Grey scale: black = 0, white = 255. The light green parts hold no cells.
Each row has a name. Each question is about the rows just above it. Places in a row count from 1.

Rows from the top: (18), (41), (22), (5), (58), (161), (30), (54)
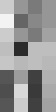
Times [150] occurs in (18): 2
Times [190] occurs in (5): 3
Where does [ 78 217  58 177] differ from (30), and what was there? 4, [169]
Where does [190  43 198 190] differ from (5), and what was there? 3, [190]
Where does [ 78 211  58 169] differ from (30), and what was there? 2, [217]

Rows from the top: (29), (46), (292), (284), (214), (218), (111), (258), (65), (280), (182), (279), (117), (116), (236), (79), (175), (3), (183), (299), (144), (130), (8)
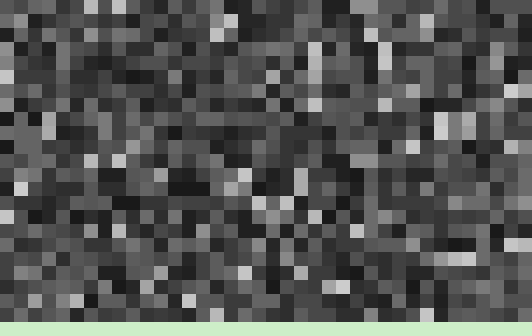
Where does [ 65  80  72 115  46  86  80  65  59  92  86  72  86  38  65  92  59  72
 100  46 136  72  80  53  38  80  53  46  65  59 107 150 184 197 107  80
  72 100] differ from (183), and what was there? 37, [65]
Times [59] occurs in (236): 5
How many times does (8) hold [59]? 4
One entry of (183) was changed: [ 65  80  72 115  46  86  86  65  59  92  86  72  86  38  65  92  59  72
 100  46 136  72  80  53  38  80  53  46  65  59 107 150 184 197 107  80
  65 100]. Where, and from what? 7, [80]

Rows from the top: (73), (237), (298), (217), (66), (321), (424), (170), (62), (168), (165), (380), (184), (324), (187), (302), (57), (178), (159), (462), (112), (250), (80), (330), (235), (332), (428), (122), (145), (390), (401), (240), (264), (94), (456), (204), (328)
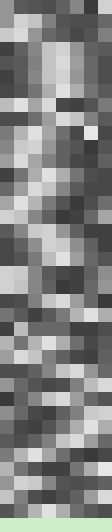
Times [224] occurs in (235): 1
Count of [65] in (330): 3
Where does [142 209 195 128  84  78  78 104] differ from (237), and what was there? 1, [149]
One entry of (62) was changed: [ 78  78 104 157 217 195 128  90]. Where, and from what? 3, [110]
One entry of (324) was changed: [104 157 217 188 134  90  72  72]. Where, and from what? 4, [195]

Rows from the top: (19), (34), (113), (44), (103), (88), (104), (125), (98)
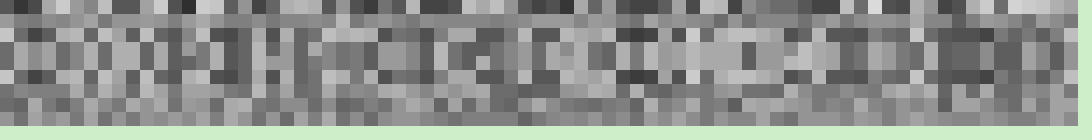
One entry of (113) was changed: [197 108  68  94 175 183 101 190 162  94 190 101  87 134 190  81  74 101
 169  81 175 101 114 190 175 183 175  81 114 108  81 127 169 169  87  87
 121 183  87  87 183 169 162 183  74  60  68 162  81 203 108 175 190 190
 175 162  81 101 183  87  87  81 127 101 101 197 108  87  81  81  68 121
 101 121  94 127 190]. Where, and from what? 64, [108]
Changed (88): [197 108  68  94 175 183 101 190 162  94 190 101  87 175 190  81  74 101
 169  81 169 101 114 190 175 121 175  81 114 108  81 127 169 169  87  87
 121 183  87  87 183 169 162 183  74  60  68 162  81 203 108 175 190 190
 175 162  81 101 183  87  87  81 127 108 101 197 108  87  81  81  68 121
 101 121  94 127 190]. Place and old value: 21, [175]
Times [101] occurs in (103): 8
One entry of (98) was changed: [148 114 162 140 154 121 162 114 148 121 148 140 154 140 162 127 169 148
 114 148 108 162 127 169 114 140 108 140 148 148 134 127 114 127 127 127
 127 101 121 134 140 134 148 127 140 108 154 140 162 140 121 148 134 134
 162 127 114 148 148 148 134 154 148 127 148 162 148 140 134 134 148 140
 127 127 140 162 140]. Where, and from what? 46, [114]
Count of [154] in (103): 9
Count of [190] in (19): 5

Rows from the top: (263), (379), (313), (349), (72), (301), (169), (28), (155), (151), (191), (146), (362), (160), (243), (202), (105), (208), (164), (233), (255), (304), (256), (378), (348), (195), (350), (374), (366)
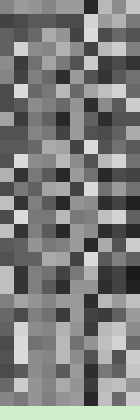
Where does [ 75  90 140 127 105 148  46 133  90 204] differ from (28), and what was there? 8, [140]
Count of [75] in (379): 3

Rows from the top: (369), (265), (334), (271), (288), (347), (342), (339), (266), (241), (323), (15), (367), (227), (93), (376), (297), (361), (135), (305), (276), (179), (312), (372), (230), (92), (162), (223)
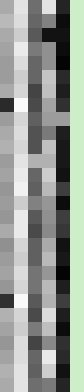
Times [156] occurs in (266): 3
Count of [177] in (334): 0
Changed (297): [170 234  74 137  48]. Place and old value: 5, [55]

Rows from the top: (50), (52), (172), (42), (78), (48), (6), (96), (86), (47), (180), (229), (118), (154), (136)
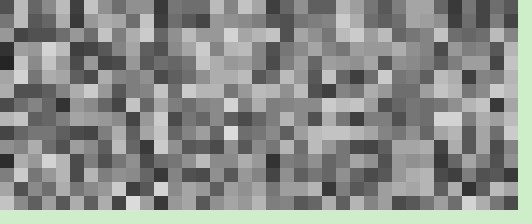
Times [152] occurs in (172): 4
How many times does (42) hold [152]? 4

